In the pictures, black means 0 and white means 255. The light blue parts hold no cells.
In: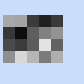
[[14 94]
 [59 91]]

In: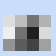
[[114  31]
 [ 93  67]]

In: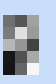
[[224 154]
 [149  67]]

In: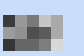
[[145  79]
 [102 103]]

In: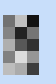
[[ 34 117]
 [ 88  49]]

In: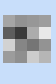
[[ 58 172]
 [134 117]]

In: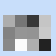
[[149 147]
 [251 175]]
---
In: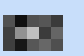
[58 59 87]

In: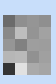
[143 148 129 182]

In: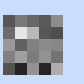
[140  87 130 160  83]

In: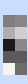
[135 174]

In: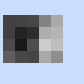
[170 174  79  72]

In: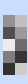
[191  80]

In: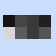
[32 58]
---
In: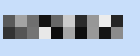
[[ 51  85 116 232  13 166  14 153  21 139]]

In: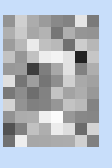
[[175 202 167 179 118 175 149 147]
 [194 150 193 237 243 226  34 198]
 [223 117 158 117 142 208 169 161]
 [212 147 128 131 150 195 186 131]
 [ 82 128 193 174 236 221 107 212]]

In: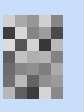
[[ 61 216 133 157  73]
 [ 95 194 175 180 130]
 [112 187  99 144 155]]

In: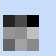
[[149 143 191]]

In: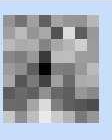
[[159 186 149 168  82 220  93 152]
 [136 126 152  58 188 189 157 155]
 [167  85 122  67 160 107 171 175]
 [107 106 165 219 128  95  86  76]]

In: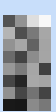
[[180  79 121 167]
 [107  67 140 165]
 [ 70  37 168 164]
 [ 25  23 138 120]]

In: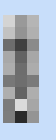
[[194 147 176]
 [168  99 167]
 [120 110 122]
 [123 219 166]]
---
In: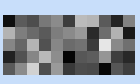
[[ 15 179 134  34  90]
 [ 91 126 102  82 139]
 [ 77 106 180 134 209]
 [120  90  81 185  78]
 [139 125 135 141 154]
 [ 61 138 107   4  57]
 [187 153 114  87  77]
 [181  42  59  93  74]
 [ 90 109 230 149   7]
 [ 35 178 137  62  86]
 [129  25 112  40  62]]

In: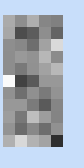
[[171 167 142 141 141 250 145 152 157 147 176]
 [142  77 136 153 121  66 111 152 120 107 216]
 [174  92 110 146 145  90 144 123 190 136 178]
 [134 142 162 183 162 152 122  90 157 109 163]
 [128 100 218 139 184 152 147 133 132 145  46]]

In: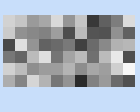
[[210 203  73 119 209 173]
 [197 145 223 101 188 132]
 [154 136 148 187 142 213]
 [167 130  98 223 156 179]
 [217 158 106 117 157 118]
 [149  77 121 164 180 147]
 [197 187  65 187 141  42]
 [ 56  84 107 112 167 129]
 [ 96  82 137 187 158 154]
 [125 145 178 233 207 106]
 [219  96 183  78 247  80]]

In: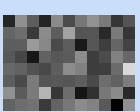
[[ 37 101  93  88 104  94 144  98]
 [144 110  94  70  98  74  91 110]
 [ 93  58 154  23  82 123 122 114]
 [ 36 139 136  98  73  85 180  58]
 [138  93  74  87  94  88  55  99]
 [ 75 163  93  91 140  85 109 119]
 [119  84  26 141 129  93  21 139]
 [145  85  86  61  61  74  49 130]
 [121  41  62  76  63 110 119  89]
 [ 54 122 101 129 107  96 138   2]
 [ 84  53  67 103 216 125  41 144]]

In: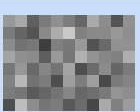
[[152 123 140 164 119 130 124  79]
 [167 100 114 143 151 183 118 189]
 [ 96  84 120 139 105 114  90 141]
 [123 137  62  94 134 124 102 117]
 [143 172 128 153 116  78 116 124]
 [125 200 120 118 164 158 134  89]
 [103 129 153 176  79 125 103 108]
 [169 137  82 147 108 159 110  71]
 [140 138 105 135 139  73 121 170]
 [ 84 152 145 129 102 123 148 128]
 [145 142 145 174 122 132 141 156]]

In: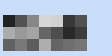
[[ 34 172  97]
 [ 82 153 121]
 [135 164  93]
 [214 102 174]
 [210  78 100]
 [ 55  41 111]
 [ 81  60 118]]
